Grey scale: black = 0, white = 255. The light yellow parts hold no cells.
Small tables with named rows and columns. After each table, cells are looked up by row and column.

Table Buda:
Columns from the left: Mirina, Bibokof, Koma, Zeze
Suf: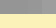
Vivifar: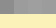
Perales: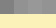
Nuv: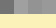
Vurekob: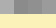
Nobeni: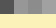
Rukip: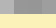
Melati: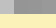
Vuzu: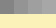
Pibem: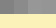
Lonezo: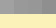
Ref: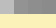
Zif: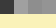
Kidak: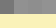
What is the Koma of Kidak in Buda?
142
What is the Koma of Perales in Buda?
152
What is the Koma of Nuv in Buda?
147
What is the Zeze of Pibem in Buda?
149
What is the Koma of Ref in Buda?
142
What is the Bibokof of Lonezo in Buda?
153
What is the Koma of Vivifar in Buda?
159
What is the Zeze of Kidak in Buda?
146
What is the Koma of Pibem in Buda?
151
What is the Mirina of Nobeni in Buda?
84
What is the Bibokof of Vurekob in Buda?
139
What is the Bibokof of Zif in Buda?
160
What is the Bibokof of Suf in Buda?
149
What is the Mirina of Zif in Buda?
58
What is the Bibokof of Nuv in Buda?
160
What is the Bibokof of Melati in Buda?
149
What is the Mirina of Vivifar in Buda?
141
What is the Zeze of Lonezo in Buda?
143
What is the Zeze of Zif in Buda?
148
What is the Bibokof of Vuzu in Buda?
148

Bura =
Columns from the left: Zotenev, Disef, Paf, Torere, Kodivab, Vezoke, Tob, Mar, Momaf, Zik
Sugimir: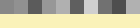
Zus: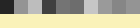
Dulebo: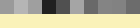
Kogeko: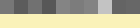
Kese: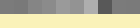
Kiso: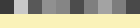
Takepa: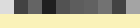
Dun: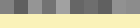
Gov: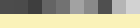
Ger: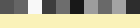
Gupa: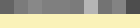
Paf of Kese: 133
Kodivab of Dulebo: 80
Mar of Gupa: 115
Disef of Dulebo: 181
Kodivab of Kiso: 133
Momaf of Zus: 134
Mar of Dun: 96

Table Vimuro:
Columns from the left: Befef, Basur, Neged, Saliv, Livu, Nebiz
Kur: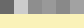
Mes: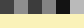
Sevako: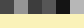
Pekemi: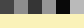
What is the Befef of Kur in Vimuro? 105
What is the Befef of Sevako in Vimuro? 71
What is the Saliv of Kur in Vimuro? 153
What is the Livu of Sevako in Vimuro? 20
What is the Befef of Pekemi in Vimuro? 69
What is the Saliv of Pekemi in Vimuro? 149
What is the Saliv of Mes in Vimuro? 131

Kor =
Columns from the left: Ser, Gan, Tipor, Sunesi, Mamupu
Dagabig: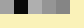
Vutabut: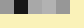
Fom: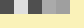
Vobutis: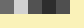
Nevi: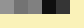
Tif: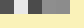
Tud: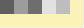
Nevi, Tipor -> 128
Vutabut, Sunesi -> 178
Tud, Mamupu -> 189
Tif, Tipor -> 75
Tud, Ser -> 95
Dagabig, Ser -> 161
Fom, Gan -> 222
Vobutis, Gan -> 209
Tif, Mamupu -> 140
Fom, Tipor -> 79
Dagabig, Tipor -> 175
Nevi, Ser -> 147
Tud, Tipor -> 110
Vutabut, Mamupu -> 151
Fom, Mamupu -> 159
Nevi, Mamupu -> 53
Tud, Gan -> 156
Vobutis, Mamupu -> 79
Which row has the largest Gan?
Tif

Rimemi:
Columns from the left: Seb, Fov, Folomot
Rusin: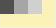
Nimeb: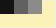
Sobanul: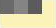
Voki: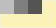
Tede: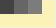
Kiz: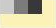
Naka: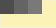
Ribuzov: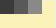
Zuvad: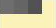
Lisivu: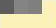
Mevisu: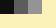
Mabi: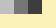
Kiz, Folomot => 56
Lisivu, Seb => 93
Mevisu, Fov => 92
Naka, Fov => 100
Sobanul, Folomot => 91
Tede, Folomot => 124
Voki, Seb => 190
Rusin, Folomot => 208
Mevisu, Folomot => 148
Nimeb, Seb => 19
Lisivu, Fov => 132

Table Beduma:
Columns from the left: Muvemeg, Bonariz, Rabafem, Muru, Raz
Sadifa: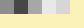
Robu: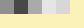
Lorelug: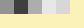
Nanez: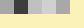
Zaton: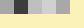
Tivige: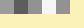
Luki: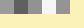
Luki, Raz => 148
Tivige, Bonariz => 93
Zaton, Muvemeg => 167
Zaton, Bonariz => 61
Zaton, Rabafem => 191
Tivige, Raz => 146
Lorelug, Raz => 215

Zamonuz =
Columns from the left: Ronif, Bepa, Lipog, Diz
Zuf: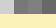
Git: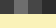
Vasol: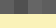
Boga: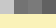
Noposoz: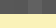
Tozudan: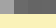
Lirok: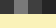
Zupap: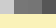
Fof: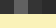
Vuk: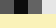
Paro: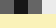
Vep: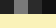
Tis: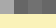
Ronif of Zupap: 205
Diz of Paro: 235
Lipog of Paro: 101
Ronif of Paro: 97
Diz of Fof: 43
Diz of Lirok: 37
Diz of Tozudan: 102
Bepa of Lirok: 121
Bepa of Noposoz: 87
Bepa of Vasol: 80
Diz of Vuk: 230
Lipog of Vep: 43
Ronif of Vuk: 87
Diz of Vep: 17
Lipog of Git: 70
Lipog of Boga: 122
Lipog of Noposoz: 97
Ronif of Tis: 169
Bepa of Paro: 22

